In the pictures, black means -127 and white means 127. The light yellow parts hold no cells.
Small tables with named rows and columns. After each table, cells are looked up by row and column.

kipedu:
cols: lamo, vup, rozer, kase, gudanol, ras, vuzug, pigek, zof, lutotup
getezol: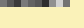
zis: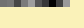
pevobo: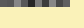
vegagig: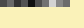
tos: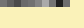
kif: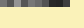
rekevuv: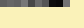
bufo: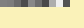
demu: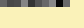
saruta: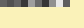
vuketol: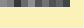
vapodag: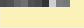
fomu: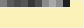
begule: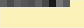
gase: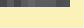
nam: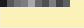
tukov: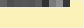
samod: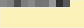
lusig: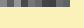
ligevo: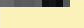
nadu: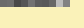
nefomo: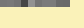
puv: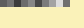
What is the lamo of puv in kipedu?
-33
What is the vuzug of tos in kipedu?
42
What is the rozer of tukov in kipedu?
-42
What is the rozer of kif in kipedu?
20
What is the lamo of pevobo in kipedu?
-37
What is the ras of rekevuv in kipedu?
-21
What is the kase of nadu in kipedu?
-41
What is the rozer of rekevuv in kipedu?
-29
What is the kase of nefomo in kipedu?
-57
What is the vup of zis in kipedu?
-9
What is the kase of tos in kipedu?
-21
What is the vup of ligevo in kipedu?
-23
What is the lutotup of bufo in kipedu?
-45
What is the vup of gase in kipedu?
-36
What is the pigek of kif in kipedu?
-87
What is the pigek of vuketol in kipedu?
-45
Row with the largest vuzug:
tos

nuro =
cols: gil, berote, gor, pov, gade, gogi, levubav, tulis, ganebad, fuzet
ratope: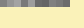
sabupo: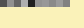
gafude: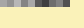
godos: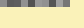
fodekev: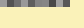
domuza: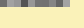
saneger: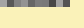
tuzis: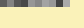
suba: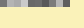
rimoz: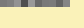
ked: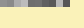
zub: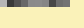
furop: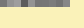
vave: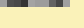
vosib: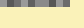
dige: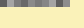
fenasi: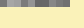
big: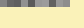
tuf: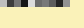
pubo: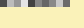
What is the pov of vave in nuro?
-75
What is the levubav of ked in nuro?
-30
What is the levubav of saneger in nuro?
-6
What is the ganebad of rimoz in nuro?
-27
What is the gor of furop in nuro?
30
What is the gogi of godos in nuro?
24

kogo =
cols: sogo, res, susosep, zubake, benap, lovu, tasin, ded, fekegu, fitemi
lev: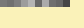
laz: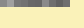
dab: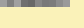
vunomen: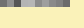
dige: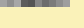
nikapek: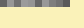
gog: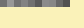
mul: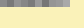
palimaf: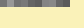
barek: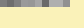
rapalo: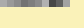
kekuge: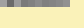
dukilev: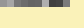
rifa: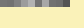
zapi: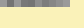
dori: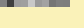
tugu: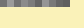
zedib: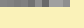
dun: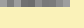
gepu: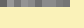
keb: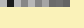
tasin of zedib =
-22
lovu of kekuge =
11
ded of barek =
47
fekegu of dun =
13
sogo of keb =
56
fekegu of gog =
-23
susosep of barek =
0
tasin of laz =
10
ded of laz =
-16
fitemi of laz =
-16
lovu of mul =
26
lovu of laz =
-25
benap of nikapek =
21
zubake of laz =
-13
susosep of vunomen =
-41

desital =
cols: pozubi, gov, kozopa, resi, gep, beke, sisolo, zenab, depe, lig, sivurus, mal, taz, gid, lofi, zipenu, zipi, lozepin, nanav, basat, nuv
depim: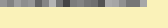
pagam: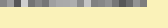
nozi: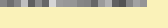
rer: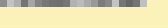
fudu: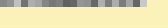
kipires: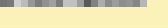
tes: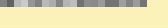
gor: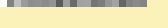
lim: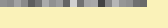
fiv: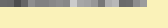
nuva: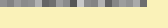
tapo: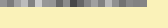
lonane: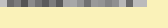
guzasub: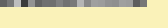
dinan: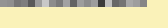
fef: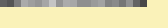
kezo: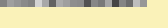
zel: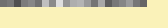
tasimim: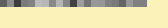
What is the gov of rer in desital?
67
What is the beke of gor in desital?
17
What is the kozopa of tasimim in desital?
-66
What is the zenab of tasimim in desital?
9
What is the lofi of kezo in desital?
-6
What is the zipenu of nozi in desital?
50
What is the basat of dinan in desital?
30
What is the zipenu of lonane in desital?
4
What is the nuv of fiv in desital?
28
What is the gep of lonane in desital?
11
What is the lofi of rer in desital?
-4
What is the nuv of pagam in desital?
-2
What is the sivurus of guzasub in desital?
-6
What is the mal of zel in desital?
52
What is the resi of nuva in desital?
11
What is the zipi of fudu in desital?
45
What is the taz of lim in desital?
37
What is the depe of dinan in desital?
-5

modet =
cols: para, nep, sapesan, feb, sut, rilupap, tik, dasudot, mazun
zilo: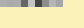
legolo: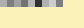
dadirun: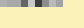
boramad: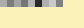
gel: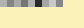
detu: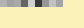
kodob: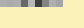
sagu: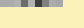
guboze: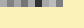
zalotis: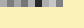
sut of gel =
50
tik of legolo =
49
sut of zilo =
69
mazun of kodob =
37
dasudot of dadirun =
57
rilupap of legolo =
-78
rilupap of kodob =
-65
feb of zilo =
-25
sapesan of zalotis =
38
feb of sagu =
-19
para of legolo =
46
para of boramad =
45
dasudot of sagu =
44
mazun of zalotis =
1
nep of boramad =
-3
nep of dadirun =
40
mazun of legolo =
-1

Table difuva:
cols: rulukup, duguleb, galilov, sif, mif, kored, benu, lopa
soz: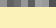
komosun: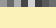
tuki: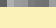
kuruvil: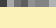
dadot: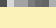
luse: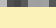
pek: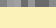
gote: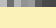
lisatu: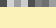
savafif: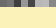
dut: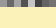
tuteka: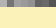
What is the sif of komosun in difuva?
-57
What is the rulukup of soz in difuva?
20
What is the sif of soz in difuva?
23
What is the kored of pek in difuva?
-21
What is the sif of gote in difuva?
18
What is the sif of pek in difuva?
-19
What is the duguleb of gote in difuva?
-17
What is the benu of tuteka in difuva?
-22
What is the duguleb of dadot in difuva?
87
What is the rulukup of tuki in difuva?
-30
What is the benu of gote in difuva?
-53
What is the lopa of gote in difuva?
-56
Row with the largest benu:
savafif

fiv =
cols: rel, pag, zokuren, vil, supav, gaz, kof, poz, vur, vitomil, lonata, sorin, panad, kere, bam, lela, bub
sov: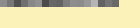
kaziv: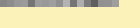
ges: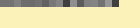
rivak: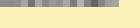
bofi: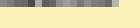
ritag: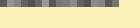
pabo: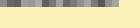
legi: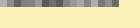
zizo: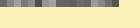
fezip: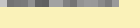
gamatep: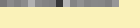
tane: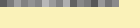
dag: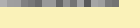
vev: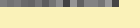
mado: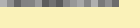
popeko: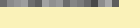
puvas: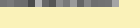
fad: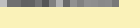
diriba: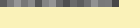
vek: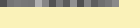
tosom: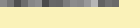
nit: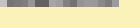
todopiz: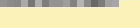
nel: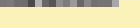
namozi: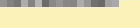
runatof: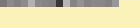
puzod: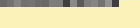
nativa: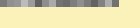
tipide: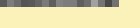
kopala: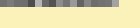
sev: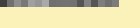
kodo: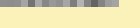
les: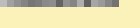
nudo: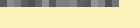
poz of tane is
27
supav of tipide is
-38
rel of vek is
-47
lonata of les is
5
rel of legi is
48
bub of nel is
39
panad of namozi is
21
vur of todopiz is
19
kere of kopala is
-18
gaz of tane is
5
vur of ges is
4
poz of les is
14
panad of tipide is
-17
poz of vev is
-11
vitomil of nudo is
-3
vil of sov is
-15

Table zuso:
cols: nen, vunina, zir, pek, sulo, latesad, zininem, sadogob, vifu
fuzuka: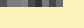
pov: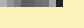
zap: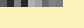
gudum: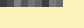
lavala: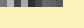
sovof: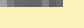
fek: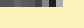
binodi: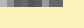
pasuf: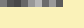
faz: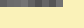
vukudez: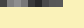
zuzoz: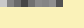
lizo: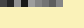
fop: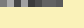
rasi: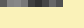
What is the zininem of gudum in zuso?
-66
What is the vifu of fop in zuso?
-37
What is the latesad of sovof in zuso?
-24
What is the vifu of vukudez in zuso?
-38
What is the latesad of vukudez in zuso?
-86
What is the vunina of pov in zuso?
20
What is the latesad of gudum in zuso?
-28
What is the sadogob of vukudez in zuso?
-39
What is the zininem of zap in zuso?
-21
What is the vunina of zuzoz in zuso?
3
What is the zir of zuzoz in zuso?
-21
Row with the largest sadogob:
pov

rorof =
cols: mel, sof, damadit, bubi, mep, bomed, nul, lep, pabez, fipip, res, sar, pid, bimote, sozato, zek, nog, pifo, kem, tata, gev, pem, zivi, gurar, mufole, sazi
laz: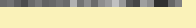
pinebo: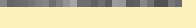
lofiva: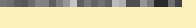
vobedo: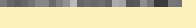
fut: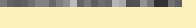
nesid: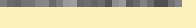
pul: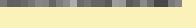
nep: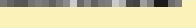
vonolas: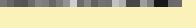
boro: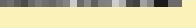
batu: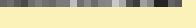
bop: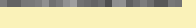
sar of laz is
-12
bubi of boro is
-52
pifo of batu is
41
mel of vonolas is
-9
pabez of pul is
-2
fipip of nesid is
26
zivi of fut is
-77
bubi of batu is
-53
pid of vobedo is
-18
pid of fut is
-7
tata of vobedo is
-38
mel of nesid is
-3
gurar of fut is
-77
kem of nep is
-54
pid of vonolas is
5
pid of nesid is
-17
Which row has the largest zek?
laz

